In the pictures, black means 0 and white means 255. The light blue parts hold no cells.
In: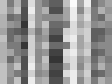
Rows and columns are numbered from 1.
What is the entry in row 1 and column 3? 177
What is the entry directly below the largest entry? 236
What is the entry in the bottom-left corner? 193
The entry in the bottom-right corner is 150
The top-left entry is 193
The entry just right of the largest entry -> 164
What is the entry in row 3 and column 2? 107
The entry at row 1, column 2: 123
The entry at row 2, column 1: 193
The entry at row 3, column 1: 177
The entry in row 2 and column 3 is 193
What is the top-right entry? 164
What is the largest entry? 251

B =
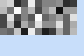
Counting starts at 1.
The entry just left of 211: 197
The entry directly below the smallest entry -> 159
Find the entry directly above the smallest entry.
143
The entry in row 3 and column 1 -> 72
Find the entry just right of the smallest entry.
159
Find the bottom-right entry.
185
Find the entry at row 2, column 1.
185
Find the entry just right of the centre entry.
101
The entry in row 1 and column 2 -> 211
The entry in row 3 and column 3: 72
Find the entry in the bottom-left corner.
116
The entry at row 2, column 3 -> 251

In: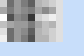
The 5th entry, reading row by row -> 95
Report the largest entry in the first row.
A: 223
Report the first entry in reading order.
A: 208
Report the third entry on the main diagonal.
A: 138
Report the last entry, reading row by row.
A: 223
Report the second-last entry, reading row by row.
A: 208
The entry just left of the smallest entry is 124
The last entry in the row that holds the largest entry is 223
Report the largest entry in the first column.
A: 253
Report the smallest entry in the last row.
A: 81
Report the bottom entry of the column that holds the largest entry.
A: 239

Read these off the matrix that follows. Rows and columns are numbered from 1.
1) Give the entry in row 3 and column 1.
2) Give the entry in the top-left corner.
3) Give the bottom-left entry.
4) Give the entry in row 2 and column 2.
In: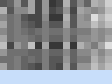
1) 137
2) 87
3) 164
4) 87

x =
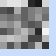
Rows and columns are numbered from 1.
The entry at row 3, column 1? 125
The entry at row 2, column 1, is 85
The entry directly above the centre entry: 98
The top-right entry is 212
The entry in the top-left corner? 212
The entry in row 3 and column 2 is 110
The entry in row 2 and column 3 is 170
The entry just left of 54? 185
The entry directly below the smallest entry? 141
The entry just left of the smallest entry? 41
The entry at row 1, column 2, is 228
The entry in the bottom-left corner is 155
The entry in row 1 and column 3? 228
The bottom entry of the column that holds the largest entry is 54
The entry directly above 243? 199

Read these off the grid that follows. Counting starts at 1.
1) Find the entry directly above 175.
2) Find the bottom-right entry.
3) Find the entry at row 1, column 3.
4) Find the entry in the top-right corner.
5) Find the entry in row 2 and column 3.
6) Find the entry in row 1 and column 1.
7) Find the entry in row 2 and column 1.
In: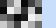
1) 242
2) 109
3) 216
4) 124
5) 190
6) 38
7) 10

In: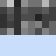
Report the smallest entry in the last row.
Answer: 49
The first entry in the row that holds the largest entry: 129
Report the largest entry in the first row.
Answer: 196
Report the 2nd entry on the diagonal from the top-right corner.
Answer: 90
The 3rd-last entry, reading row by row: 76
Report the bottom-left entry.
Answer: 90
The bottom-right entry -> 102
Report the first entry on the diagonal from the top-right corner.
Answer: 102
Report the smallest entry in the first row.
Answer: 36

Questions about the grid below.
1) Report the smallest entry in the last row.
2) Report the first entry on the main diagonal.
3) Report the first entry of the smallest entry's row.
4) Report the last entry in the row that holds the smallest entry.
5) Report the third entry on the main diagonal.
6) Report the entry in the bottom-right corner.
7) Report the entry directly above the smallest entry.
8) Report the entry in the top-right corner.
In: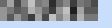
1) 61
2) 106
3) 149
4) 90
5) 149
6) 120
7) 61
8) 74

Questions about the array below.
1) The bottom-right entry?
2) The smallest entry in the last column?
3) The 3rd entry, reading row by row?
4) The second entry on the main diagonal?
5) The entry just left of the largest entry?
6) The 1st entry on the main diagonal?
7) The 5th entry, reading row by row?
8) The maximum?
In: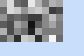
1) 107
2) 76
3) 107
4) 218
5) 148
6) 164
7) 232
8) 245

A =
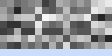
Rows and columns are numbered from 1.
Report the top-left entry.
133
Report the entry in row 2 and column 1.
159
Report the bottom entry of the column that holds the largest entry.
87
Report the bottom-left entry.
119
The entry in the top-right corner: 233
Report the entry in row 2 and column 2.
119
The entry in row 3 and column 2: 145
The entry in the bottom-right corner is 188
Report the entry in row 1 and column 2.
145
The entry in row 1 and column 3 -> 103
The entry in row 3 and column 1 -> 174
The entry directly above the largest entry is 103
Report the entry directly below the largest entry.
133

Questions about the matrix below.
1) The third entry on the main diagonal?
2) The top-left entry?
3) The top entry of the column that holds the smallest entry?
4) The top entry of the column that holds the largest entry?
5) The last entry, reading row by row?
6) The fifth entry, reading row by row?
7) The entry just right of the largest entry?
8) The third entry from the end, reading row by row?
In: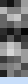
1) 198
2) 45
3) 156
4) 19
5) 114
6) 183
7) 183
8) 129
